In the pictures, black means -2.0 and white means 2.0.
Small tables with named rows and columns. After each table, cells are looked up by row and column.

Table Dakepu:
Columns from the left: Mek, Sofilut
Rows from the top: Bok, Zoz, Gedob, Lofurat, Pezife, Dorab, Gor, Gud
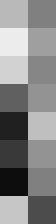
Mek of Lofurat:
-0.5
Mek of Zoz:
1.7
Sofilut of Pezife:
1.0
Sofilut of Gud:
-0.8
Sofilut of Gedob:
0.1
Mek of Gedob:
1.3
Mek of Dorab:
-1.1
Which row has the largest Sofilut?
Pezife

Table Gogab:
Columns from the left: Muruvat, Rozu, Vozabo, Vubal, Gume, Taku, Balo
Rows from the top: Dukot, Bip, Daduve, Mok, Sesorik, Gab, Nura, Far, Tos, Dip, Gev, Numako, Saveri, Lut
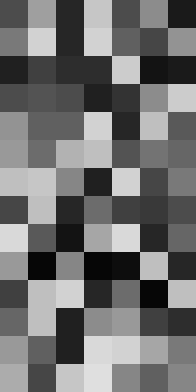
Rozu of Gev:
1.0
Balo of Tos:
-0.4
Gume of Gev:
-0.3
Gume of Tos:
1.4
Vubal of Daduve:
-1.3
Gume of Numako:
0.4
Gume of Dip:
-1.8
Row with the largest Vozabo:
Gev

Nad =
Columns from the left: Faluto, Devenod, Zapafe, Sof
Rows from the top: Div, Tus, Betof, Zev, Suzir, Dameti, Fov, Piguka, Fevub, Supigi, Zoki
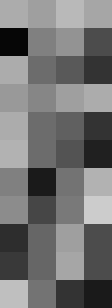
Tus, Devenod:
0.0
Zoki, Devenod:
-0.2
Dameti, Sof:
-1.5
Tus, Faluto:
-1.9
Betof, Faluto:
0.7
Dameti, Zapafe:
-0.7
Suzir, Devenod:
-0.3
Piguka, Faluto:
0.2
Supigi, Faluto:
-1.1
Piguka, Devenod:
-0.9
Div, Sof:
0.6
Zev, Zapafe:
0.5
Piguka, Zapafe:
-0.1
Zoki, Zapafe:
-1.2
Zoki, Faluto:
1.0
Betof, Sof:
-1.2

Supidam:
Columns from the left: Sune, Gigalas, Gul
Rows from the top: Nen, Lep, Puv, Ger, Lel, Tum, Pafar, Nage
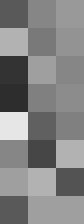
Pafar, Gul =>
-0.7
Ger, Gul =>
0.2
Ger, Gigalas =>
0.0
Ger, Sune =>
-1.3
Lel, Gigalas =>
-0.5
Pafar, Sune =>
0.5
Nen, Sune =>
-0.6
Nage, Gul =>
0.5

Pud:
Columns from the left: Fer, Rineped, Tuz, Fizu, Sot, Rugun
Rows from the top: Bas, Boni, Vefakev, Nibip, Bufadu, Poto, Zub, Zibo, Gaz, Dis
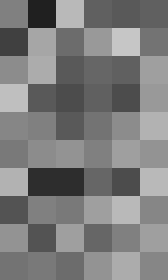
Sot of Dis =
0.7
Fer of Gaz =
0.3
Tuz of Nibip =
-0.8
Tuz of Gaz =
0.5
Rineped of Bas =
-1.5
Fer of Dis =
-0.2
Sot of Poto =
0.5
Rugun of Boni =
-0.2
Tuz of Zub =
-1.3
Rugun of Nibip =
0.4
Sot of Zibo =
0.9
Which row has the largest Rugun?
Zub

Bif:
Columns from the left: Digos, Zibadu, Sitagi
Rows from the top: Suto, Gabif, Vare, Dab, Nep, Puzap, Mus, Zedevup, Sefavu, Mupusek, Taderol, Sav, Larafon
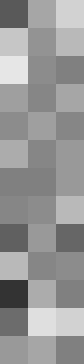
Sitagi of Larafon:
0.0
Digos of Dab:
0.5
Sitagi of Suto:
1.3
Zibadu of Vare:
0.2
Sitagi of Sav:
1.3
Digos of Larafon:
0.4

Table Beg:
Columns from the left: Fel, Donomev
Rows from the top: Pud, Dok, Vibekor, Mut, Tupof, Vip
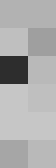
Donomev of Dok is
0.5
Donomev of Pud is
0.8
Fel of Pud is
0.8
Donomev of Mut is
1.0
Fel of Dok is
1.0
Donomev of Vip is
0.9
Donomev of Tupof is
1.1
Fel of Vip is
0.6
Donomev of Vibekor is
0.9
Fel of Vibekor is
-1.3
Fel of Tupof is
1.1
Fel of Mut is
1.1
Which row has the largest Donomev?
Tupof

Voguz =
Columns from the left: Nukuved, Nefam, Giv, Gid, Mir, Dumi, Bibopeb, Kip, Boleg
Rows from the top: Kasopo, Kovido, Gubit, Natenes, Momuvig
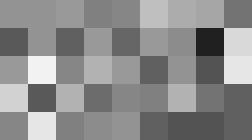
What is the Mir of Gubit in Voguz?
0.4
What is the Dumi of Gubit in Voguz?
-0.5
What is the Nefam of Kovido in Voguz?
0.3
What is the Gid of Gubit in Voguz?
0.8
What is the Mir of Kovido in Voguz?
-0.4
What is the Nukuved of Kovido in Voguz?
-0.6
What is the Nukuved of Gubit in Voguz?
0.4
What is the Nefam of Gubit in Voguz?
1.8
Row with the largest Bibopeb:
Natenes

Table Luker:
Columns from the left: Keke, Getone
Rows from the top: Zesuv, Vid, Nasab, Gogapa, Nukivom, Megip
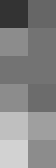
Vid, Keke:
0.2
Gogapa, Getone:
-0.3
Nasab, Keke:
-0.2
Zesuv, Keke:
-1.2
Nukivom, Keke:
1.0
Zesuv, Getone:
-0.4

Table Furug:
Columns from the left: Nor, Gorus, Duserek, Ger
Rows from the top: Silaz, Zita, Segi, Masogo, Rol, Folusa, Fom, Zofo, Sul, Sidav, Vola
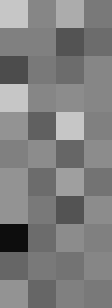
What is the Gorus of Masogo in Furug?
0.1
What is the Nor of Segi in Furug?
-0.8
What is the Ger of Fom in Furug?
-0.2
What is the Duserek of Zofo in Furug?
-0.7
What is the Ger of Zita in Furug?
-0.3
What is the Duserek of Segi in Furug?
-0.3
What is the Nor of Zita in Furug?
0.0
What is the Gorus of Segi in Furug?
-0.1
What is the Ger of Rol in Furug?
0.0
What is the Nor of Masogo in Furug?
1.1
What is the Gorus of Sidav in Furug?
-0.1

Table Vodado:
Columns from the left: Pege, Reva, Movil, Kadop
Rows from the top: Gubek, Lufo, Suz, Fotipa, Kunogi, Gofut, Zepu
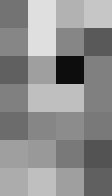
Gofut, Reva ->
0.4
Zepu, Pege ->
0.7
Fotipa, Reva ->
1.0
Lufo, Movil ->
0.1
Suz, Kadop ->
0.0
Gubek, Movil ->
0.8
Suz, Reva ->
0.5
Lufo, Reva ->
1.5
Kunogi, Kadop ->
-0.1
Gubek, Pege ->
-0.2
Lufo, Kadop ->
-0.6
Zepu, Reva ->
1.0
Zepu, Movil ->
0.5
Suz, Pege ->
-0.5
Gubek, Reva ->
1.5
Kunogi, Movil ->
0.2
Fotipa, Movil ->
1.0
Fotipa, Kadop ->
0.0
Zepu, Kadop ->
-0.5
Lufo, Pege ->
0.1
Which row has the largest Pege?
Zepu

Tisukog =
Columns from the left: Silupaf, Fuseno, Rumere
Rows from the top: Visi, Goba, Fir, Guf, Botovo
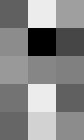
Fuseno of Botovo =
1.3
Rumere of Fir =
0.0
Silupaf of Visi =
-0.5
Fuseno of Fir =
0.1
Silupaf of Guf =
-0.2
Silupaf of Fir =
0.4
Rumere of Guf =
-0.5
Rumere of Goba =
-0.9
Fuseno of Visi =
1.7
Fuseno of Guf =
1.7
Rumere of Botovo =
0.2
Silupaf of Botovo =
-0.4
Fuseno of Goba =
-2.0
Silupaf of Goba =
0.2
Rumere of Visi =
0.5
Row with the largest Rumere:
Visi

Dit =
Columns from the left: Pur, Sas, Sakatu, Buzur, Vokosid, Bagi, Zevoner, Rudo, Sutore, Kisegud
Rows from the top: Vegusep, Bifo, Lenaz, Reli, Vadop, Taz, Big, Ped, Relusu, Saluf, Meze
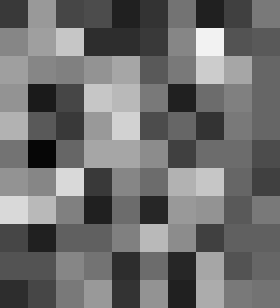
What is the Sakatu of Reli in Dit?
-0.9
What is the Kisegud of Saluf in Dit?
-0.4
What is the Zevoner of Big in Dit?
0.8
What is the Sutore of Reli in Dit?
0.0
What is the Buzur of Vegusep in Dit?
-0.8
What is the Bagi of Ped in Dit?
-1.4
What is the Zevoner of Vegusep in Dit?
-0.2
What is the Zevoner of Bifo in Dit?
0.1
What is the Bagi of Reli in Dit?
-0.1
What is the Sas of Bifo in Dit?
0.5
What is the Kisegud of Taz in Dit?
-0.8
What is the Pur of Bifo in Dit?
0.1

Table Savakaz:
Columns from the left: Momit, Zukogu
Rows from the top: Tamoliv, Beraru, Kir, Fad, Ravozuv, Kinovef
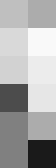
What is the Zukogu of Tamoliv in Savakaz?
0.7
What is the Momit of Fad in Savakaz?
-0.8
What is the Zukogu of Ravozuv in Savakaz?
0.7
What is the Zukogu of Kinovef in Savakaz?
-1.6
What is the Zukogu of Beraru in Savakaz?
1.9
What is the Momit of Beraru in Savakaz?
1.4
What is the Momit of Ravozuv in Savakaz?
0.0
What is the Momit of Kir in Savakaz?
1.3
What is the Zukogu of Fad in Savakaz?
1.6
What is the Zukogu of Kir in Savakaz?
1.7
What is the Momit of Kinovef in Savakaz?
0.0
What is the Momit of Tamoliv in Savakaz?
1.0

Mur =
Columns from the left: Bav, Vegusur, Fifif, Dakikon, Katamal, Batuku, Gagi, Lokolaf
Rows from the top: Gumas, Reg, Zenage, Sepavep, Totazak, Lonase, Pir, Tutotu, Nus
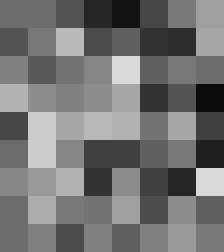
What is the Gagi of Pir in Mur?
-1.4
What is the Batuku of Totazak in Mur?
-0.2
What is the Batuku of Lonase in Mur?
-0.5
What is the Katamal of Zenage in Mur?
1.4
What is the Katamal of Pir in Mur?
0.2
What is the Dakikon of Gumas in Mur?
-1.4
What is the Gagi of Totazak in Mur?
0.6
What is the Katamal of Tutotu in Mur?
0.5
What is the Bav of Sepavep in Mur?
0.8
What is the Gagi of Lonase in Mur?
-0.1
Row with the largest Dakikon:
Totazak

